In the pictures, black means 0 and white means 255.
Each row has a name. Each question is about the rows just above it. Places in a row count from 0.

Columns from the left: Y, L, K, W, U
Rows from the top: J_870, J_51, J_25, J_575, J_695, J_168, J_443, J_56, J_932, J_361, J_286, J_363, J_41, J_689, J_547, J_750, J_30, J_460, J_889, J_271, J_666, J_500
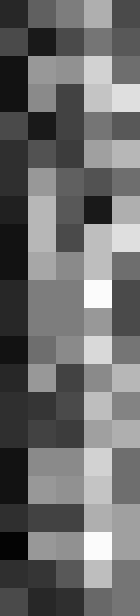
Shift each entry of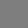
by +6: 131
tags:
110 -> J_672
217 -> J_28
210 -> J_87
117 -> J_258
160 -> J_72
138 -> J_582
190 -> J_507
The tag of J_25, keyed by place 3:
J_87
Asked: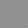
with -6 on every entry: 139
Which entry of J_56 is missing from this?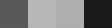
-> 32
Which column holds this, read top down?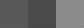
K
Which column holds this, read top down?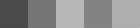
U
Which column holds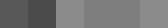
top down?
K

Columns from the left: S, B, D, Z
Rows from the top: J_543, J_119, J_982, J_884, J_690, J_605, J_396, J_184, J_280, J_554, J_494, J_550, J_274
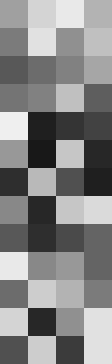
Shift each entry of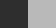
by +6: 52 191
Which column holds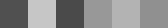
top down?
D
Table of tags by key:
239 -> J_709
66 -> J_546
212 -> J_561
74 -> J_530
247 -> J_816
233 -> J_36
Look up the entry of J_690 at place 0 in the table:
J_709

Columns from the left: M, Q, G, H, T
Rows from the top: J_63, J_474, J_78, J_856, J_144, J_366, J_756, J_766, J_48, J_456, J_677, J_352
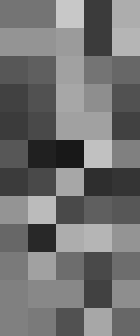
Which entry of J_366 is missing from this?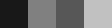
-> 32
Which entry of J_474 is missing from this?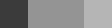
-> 155
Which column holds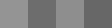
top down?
T
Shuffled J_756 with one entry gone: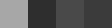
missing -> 52
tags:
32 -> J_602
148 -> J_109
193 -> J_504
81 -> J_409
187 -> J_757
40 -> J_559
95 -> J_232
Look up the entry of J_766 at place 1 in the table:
J_757
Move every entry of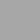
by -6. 161
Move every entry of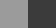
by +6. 161  65

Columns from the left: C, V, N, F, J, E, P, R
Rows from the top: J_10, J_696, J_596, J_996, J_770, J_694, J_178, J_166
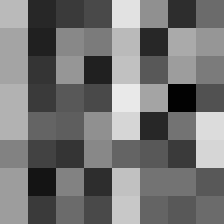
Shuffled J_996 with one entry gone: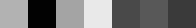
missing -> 81
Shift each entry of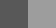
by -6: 82 151
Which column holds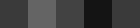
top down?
V
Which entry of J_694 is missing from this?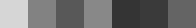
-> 66

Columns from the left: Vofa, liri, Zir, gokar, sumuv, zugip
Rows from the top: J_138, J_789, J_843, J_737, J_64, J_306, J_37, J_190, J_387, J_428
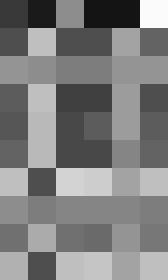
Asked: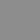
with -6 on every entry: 135
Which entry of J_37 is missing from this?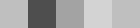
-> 205
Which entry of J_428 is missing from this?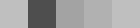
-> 197
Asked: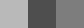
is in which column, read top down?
liri
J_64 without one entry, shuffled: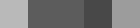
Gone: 86
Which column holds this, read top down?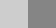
gokar

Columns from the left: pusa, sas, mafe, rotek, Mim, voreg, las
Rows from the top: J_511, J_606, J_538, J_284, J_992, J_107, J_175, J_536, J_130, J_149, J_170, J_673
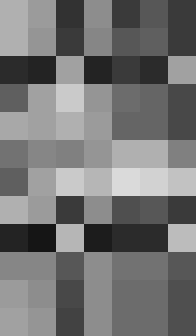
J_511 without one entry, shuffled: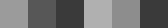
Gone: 50
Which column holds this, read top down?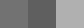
pusa
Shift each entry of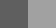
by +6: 101 167
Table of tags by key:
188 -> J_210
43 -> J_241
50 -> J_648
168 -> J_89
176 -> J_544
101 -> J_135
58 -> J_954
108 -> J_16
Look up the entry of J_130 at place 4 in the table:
J_241
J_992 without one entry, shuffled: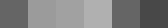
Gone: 168

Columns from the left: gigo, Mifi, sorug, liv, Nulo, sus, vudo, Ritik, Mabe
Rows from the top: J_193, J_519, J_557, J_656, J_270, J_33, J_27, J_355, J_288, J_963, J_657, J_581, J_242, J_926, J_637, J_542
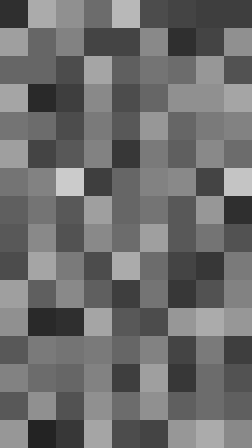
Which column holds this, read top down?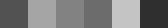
Mabe
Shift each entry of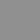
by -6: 138
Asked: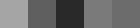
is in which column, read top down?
Mifi
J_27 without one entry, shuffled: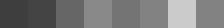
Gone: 196
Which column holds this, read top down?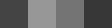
Ritik
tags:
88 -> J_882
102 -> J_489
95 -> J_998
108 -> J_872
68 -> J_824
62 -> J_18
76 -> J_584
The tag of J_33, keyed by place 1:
J_824

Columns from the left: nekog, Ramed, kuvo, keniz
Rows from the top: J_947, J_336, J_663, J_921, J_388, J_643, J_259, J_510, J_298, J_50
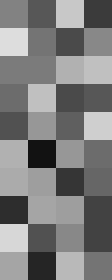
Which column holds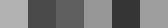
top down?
kuvo
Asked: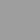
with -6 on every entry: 152
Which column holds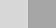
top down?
nekog

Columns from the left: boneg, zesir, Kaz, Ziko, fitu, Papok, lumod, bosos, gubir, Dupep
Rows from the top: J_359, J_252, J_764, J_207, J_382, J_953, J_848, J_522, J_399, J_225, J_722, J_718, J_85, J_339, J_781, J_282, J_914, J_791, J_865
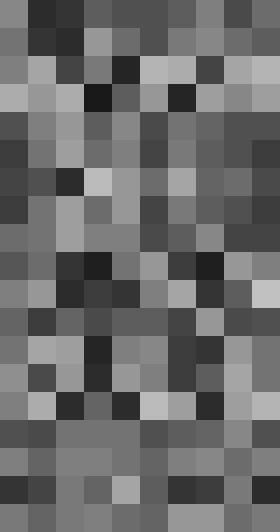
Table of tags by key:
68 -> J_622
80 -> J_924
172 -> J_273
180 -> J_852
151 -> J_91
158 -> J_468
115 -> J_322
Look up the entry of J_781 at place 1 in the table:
J_273
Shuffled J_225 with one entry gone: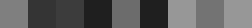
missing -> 86
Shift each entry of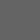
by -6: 94
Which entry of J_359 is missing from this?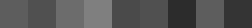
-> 135
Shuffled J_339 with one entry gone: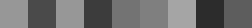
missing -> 143
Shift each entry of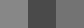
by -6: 129  68 109
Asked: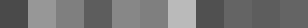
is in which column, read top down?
Papok

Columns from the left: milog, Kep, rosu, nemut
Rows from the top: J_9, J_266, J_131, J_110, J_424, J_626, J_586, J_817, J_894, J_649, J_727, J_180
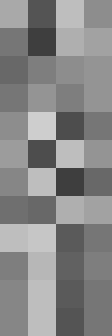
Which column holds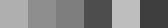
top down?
rosu
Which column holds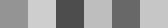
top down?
Kep
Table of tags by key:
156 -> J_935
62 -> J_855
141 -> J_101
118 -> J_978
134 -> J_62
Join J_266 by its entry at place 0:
J_978
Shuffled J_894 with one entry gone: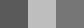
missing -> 198
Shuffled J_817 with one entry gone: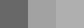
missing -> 111
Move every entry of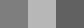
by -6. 120 177  91
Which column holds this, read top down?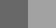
nemut

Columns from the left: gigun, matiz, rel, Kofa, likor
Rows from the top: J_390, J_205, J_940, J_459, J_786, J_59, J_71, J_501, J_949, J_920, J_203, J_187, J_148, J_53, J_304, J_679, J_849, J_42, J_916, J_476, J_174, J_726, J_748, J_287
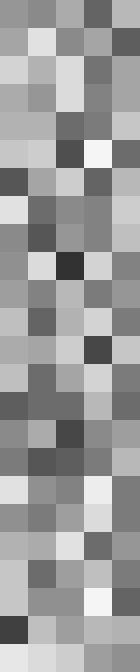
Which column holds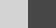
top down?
Kofa
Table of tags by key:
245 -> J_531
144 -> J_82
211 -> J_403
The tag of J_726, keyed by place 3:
J_531
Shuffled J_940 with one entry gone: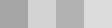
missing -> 115
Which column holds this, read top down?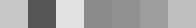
gigun
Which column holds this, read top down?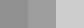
rel
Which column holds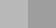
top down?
Kofa

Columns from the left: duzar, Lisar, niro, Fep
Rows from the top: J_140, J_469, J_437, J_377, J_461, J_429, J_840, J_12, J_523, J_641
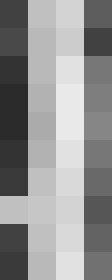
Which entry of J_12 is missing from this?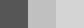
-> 198
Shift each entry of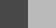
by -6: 67 179
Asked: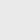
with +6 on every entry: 239
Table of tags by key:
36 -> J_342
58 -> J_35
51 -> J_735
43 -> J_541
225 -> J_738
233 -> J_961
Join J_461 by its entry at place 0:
J_541
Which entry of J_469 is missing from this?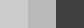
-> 73

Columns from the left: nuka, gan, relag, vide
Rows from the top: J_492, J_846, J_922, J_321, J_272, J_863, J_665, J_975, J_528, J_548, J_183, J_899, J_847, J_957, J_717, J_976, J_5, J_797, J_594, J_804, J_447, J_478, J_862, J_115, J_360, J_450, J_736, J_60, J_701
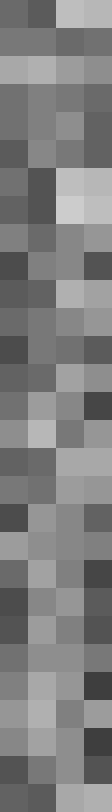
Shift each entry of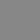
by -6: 129
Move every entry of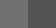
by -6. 107  77

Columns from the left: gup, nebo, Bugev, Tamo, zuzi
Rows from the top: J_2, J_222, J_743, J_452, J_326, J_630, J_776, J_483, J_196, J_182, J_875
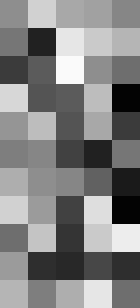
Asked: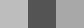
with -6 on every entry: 183  78 162
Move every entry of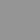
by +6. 155
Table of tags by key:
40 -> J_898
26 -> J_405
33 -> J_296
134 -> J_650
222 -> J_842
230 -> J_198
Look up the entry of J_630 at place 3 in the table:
J_296

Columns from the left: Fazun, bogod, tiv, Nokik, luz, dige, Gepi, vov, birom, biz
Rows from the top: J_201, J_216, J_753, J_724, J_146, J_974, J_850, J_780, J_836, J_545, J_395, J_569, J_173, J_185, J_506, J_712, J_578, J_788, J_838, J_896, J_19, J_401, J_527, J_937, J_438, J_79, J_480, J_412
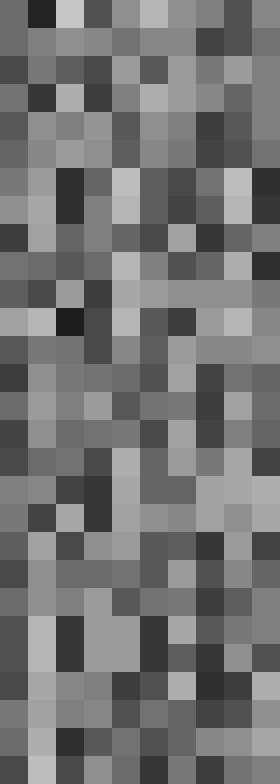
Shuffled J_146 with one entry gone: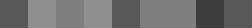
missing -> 149
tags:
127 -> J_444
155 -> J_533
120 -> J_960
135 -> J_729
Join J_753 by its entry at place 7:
J_960
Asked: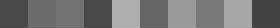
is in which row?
J_578
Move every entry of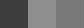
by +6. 67 149 126

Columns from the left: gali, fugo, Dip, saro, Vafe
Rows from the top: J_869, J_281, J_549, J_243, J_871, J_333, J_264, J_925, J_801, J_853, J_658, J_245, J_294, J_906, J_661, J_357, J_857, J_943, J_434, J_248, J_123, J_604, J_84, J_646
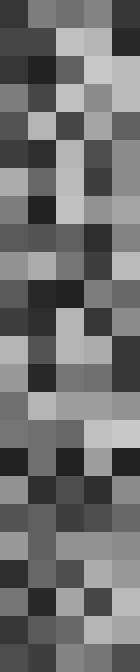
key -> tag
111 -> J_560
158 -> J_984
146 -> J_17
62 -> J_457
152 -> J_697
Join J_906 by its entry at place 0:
J_697
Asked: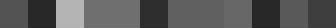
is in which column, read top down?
fugo
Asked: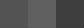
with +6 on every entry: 89 102  68
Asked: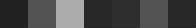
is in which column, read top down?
fugo
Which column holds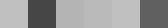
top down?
Dip
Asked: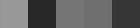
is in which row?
J_906

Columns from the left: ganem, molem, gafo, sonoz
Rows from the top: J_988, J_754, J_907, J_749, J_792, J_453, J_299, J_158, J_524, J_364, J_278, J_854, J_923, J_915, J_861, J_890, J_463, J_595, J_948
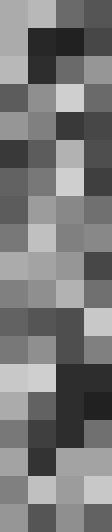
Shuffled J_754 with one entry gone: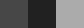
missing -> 39
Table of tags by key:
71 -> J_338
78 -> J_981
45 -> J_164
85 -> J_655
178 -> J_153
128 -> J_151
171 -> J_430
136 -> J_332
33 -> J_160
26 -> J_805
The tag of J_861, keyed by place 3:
J_160
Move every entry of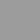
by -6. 150

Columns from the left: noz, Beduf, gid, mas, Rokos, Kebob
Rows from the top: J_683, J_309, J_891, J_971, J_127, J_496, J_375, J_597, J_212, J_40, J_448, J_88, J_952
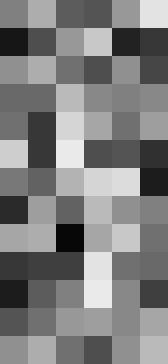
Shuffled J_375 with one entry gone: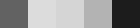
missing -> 120
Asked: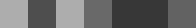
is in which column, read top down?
Beduf
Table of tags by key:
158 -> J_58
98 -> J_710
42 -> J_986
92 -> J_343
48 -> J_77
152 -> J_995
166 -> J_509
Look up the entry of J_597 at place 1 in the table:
J_58

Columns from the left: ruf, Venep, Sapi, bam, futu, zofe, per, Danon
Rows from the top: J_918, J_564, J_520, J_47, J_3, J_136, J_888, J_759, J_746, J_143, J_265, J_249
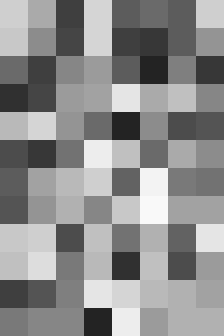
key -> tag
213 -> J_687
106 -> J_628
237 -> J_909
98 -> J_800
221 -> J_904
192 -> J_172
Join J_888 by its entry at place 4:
J_800
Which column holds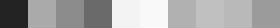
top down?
zofe
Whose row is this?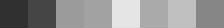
J_47
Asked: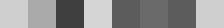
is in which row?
J_918

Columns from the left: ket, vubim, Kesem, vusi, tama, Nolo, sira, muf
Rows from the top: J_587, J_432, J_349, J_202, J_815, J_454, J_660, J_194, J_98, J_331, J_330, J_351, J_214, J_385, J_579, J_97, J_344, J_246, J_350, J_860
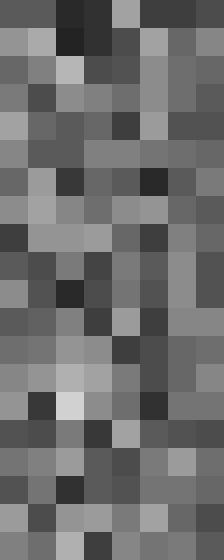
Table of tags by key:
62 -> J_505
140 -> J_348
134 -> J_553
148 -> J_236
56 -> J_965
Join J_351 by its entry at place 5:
J_505
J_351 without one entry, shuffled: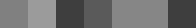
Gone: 97
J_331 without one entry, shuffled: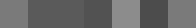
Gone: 68
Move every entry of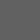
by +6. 103
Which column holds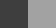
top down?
Nolo

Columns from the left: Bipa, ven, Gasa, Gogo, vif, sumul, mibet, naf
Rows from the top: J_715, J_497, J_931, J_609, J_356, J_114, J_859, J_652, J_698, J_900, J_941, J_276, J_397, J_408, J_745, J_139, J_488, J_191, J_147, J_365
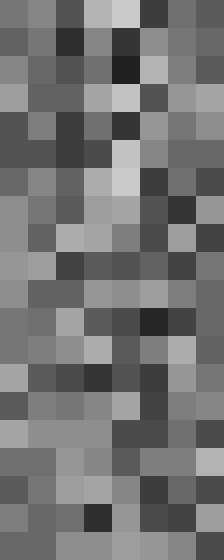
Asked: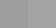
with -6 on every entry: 151 158
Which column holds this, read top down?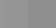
Bipa

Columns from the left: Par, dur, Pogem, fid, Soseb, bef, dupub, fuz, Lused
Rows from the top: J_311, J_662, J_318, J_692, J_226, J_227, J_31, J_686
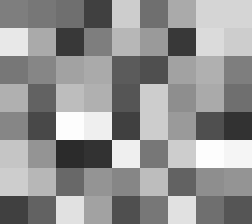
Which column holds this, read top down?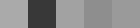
dupub
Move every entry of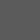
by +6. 97
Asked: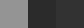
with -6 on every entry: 142  37  44
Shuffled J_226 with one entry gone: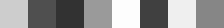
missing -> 72
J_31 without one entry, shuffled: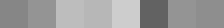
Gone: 104
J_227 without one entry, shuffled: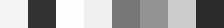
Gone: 197
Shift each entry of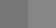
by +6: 125 140

